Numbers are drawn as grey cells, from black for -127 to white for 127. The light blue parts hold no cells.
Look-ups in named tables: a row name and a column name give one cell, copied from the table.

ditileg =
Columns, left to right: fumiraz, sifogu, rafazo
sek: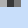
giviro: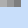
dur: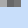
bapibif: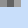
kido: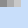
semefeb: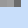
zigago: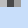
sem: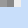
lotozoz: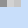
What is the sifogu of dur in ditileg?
-23
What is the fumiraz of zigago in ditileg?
61
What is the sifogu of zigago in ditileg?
-54
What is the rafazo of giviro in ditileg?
-1
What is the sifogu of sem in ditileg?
7
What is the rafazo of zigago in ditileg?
30
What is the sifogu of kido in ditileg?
45
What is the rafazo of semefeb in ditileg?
-19
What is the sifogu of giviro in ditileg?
24
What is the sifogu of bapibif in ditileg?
-28
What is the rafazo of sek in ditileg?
-7
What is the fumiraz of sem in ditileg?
25
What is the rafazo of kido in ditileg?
72
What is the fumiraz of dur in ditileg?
42
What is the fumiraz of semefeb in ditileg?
25
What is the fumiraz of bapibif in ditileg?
16
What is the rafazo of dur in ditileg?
-9
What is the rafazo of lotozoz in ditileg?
70
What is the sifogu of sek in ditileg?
-71
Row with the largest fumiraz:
zigago

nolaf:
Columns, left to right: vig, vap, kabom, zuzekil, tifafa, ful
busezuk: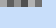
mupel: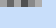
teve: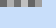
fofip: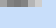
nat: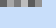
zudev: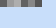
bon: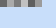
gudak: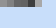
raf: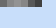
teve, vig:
-20
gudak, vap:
1
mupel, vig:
34
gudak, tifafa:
-65
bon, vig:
-23
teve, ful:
31
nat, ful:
19
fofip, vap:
2
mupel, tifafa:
9
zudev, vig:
-30
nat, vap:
40
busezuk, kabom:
17
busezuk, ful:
-14
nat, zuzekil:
61
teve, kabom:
-13
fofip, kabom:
-5
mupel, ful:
46

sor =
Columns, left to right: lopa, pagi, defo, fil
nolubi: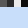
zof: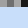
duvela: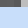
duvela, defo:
-38
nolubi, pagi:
-85
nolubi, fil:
-114
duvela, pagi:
-32
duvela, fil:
61
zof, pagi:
-16
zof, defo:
38
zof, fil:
-103
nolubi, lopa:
-39
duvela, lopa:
-33
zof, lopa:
32
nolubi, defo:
106

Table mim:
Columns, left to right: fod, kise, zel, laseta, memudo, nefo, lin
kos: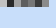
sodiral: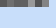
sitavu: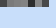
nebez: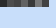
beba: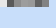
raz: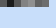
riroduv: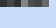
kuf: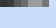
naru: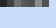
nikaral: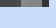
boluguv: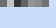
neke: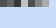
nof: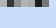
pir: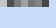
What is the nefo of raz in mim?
-29
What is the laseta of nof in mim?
52
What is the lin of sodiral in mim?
3
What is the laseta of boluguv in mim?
-28
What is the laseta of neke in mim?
65
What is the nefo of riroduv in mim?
-57
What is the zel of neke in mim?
-71
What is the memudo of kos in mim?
-8
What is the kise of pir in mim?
-46
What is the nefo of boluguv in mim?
11
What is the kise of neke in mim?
-26
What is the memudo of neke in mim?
-49
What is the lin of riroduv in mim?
-21
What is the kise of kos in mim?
-86
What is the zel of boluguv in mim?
-72
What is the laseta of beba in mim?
29
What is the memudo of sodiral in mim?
25
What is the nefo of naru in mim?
11
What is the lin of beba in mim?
2
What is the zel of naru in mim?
-15

